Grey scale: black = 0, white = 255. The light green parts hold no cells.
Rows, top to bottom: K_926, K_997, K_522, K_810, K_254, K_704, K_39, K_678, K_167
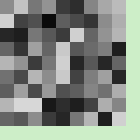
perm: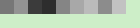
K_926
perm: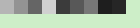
K_522
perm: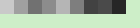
K_704
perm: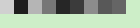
K_167
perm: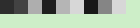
K_678
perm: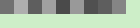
K_39

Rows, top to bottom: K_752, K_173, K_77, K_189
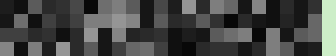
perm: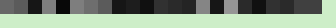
K_77
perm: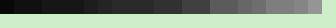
K_77
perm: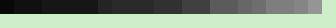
K_173
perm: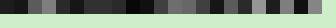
K_189
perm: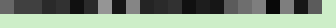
K_77

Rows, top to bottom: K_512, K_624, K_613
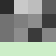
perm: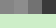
K_613
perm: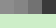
K_613
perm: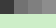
K_624

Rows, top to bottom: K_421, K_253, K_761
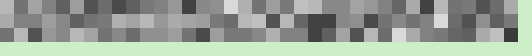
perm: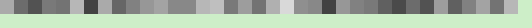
K_421
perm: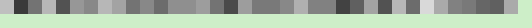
K_761
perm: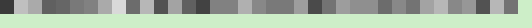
K_761
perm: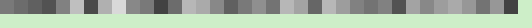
K_421
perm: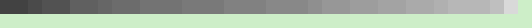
K_421
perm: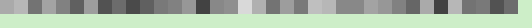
K_421
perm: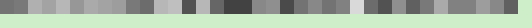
K_253

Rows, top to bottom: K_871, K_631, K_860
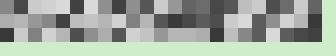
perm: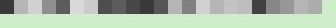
K_631
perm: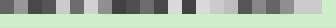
K_871
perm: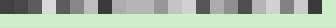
K_860
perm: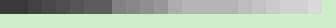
K_631
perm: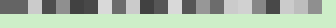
K_871
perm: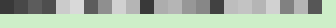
K_631
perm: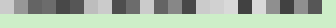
K_871

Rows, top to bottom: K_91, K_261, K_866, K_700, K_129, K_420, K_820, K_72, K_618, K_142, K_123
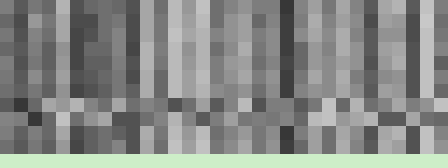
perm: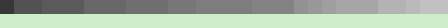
K_91
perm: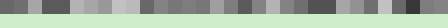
K_618

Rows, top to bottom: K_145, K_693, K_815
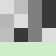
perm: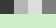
K_693
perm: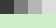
K_693
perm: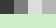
K_693
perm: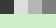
K_693
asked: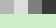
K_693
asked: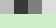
K_815

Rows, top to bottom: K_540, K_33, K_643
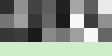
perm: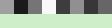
K_33
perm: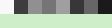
K_33
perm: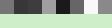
K_643
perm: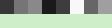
K_643

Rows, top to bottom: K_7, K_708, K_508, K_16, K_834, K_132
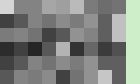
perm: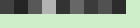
K_16
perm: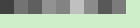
K_708
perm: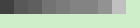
K_508
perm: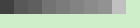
K_708

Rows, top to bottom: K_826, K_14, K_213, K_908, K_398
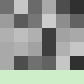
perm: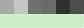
K_826
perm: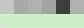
K_908

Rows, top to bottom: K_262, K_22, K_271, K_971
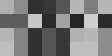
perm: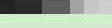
K_22
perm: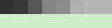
K_271
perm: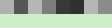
K_262
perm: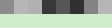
K_271

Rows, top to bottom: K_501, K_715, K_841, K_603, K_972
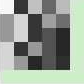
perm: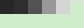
K_972
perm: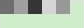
K_715
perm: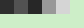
K_972

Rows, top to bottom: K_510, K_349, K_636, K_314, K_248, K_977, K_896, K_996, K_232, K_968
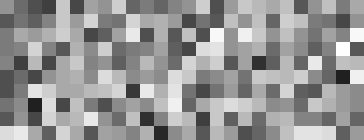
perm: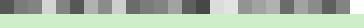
K_314
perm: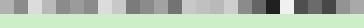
K_977
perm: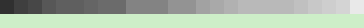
K_248

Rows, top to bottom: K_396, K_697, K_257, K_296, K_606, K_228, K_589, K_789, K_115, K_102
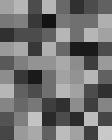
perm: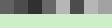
K_396
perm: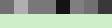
K_697

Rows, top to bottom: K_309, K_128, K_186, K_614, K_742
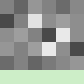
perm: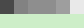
K_186
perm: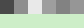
K_614
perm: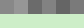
K_742
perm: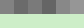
K_742
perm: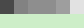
K_128

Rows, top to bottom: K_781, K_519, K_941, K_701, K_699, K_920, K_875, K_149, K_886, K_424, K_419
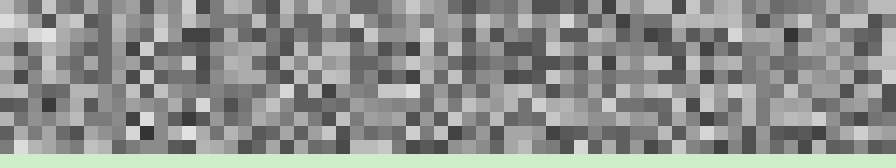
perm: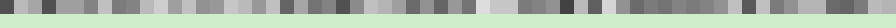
K_875
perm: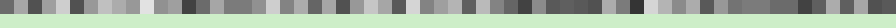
K_424

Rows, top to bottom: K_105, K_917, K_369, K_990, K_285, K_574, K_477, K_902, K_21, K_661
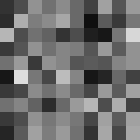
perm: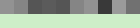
K_285
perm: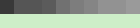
K_990

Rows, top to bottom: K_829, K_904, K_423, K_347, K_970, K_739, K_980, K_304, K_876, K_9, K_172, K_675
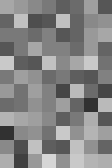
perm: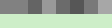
K_347
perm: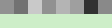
K_9
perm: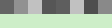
K_172
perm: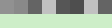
K_904

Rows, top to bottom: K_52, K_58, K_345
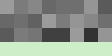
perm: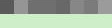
K_52
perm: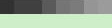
K_345
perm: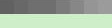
K_58

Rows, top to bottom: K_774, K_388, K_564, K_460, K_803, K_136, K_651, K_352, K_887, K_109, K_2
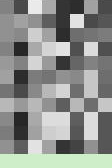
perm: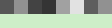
K_2
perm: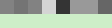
K_803
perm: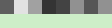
K_2
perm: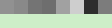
K_564
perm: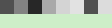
K_460
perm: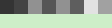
K_2

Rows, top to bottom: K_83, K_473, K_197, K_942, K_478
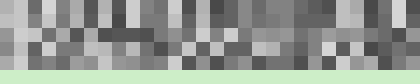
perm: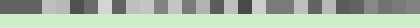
K_473
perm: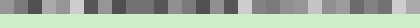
K_478
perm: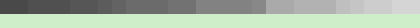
K_83

